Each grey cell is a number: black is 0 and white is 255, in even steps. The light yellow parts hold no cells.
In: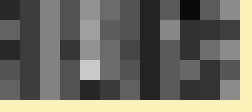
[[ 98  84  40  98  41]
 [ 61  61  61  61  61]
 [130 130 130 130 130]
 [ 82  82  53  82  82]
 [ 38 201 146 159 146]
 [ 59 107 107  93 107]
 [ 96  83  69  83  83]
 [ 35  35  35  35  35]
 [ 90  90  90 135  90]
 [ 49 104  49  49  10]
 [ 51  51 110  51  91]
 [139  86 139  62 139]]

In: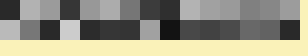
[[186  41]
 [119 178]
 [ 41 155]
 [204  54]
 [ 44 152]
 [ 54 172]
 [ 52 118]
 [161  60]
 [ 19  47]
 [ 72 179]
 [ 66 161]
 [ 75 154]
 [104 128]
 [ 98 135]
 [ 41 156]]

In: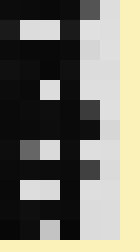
[[  7  11   9  11  13  10  10  12  16  11  26  12]
 [ 13  15 221  13 102  11  12  10  13   9 220  11]
 [195  12 218  12 218  13  14 221   8   9 221   9]
 [  7  11   9  11  13  10  10  12  16  11  26  12]
 [219 219 222  64 222  14  59 222 220 213 224  84]
 [220 220 221 218 221 214 223 222 220 223 222 221]]

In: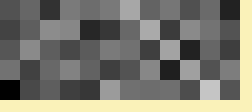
[[  1 114  86  67  82]
 [ 73  65 138  94 102]
 [ 94 104  94 140  50]
 [ 63 130  72 135 122]
 [ 55  98  91  39 109]
 [155  63 122  55 121]
 [112  83 113 104 167]
 [109 135  63 170  99]
 [111  31 163  59 118]
 [ 77 160  34 138  80]
 [197  82 102 115 106]
 [ 84 125  62  83  34]]

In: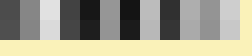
[[ 79  76]
 [133 134]
 [218 225]
 [ 69  66]
 [ 30  23]
 [148 150]
 [ 27  20]
 [184 188]
 [ 53  48]
 [170 174]
 [146 148]
 [200 206]]

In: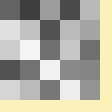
[[213  81 204 224  99]
 [186 114 245 194  62]
 [119 242 112  82 157]
 [237 137 199 186  74]
 [148 133 111 164 185]]

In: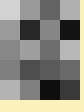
[[179 126 135 155 210]
 [128  78 158  39 153]
 [ 14  90 110 134  99]
 [ 57 105 183  19 176]]

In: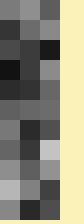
[[135 182 142 101 120  96  44  18  74  53 123]
 [ 41 129  95  56  43 103  51  60  60 108 143]
 [ 78  65 146 195  80 108 103 139  25 137  93]]

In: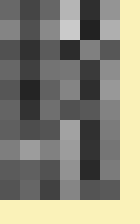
[[ 84  91 126  95 100  86 103  81 132 104]
 [102  96 156  77  50  36  64  49  80  69]
 [ 65  82 129  84 111  97 115  91 137 102]
 [133 146 156 162  81 132 118  44 202 181]
 [ 84  41  51  48  88  46  58 128  34  47]
 [ 89 123 117 123 130 152 141  87 175 148]]
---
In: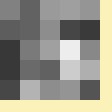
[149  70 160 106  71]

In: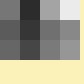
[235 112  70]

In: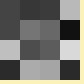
[185 104  77  43]

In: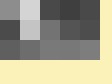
[ 73  84 121]

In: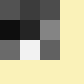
[ 76  36 106]

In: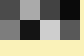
[ 10 206]

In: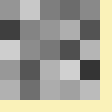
[137 174 120  86 177]
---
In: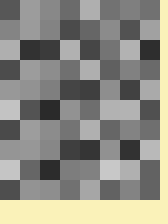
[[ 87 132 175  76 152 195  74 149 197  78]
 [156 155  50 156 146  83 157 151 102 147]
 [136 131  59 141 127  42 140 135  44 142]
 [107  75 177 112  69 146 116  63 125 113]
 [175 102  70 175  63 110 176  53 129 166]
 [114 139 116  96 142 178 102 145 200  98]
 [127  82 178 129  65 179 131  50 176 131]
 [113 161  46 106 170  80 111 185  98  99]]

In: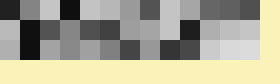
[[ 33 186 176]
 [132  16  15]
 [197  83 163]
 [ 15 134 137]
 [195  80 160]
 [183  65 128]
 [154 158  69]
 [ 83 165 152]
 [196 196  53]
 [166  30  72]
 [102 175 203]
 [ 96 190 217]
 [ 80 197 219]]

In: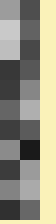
[[156 201 190  56  59 101  62 139  60 131  48]
 [ 78  98  72  87 134 175  91  26 155 170 103]]

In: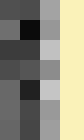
[[ 80 111  60  76 104 105 102]
 [ 76  11  60  85  33  72  70]
 [163 151 193 140 197 153 158]]

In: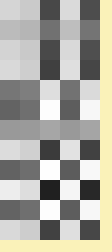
[[213 187 211 217 118  99 153 220  98 237  99 217]
 [202 181 201 206 126 111 154 208 110 221 111 205]
 [ 72 113  73  64 222 253 166  59 254  32 253  65]
 [218 190 217 223 114  93 153 226  92 245  93 223]
 [ 77 116  79  70 218 247 165  65 248  40 247  71]]

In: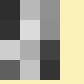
[[ 46  50 206  95]
 [185 219 173 195]
 [144 142  66  52]]
